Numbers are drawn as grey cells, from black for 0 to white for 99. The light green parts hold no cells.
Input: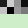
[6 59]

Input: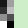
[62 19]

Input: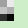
[91 76]

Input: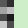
[18 63]

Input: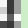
[61 22 95]

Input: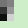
[50 21]

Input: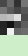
[45 27 74 14]
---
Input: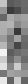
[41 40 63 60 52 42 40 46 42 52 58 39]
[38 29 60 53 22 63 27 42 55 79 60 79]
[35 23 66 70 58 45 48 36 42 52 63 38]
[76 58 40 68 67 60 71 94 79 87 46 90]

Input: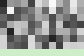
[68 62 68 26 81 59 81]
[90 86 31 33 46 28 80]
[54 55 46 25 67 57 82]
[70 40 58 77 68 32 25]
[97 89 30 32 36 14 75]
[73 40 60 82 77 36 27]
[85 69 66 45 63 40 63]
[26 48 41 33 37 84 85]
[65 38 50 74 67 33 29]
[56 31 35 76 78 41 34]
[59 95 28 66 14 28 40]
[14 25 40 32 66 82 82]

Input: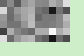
[86 31 73 67 76 29]
[60 45 53 53 67 41]
[67 10 47 49 96 8]
[52 40 47 47 67 37]
[53 45 40 48 67 44]
[64 68 71 73 41 71]
[57 65 64 58 46 68]
[35 59 53 45 52 59]
[53 43 42 45 67 41]
[40 84 59 56 25 86]

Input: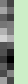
[26 42 24 48 50 70 36 12 0 15 51 27]
[48 64 37 46 69 81 33 31 20 37 29 63]

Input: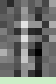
[62 47 43 67 43 62 40 40 45 40 39]
[27 35 44 21 43 24 44 45 39 45 44]
[44 24 16 58 13 44 11 0 17 14 8]
[35 35 46 58 16 51 34 17 48 57 20]
[46 60 55 88 54 87 58 73 77 55 56]
[36 33 30 52 18 45 25 24 35 32 19]
[16 43 38 37 35 44 41 51 48 39 42]
[31 31 37 29 49 39 45 68 50 39 42]

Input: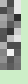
[90 90 18 51 79 88 30 36 47 45]
[29 43 49 35 20 74 30 94 33 36]
[71 29 65 60 33 32 68 51 56 46]

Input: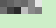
[89 48]
[53 53]
[41 74]
[44 16]
[38 25]
[34 43]
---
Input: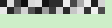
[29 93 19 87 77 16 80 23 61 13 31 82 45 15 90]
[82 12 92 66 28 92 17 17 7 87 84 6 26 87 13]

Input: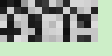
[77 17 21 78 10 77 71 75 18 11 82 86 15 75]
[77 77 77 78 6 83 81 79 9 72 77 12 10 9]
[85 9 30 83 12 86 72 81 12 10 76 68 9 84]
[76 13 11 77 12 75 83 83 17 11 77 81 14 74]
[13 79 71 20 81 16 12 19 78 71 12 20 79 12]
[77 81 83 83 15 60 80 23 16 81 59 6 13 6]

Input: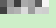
[80 81 61 85 69 66 25]
[95 36 63 66 24 57 36]

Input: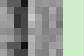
[51 66 50 52 67 26 26 47 63]
[62 60 51 58 68 7 33 34 54]
[60 52 55 58 70 33 45 60 64]
[54 54 51 61 58 29 40 54 56]
[45 62 49 60 69 28 20 60 60]
[50 59 51 63 78 28 20 59 63]
[52 65 51 54 70 26 26 47 65]
[60 57 59 57 68 9 36 36 54]

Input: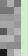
[77 62 10]
[54 54 57]
[58 71 69]
[69 61 35]
[59 64 64]
[62 59 60]
[66 47 46]
[45 67 50]

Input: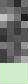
[67 49 34 25]
[41 33 41 25]
[58 30 43 47]
[32 34 31 19]
[32 23 33 25]
[56 28 34 52]
[12 45 61 76]
[32 38 48 44]
[43 17 35 40]

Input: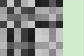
[76 52 73 76 14 23 63 15 62]
[57 74 61 60 31 44 46 34 72]
[78 56 78 80 10 23 65 11 67]
[78 54 75 78 12 23 62 14 65]
[15 35 15 13 77 66 27 76 25]
[48 72 54 52 39 53 40 42 67]
[65 58 68 66 24 29 64 23 62]
[14 34 14 12 78 68 24 77 25]
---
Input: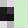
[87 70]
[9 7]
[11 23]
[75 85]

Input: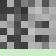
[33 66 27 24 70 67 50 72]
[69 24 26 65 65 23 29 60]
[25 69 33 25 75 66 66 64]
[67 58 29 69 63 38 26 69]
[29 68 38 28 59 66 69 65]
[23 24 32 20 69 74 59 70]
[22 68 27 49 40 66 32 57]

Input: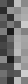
[37 19 74 49]
[44 32 34 80]
[29 29 73 59]
[54 11 47 64]
[23 37 73 58]
[27 33 70 63]
[22 41 68 64]
[49 10 63 50]
[32 48 35 79]
[40 19 63 67]
[17 58 54 65]
[34 22 74 53]

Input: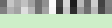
[50 69 63 86 71 44 63 95 21 77 17 60 43 72 29 48]
[41 77 66 75 62 43 56 97 26 83 11 72 40 80 26 50]

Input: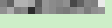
[56 66 49 52 17 40 57 54 49 47 52 57 48 55 58]
[49 38 69 69 65 35 58 54 52 56 28 38 51 49 91]

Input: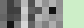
[47 8 49 83 39 62 50 67 52]
[39 28 31 74 28 71 64 56 60]
[42 24 25 80 39 34 66 7 57]
[42 25 40 72 32 73 57 69 56]

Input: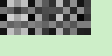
[8 74 54 73 9 57 21 9 67 24 48 13 12]
[53 38 44 36 51 45 39 52 31 46 33 49 49]
[2 81 65 79 2 64 28 15 77 17 61 2 20]
[45 38 20 35 49 23 30 32 30 56 15 54 27]
[6 76 58 74 7 57 35 19 72 19 55 8 25]
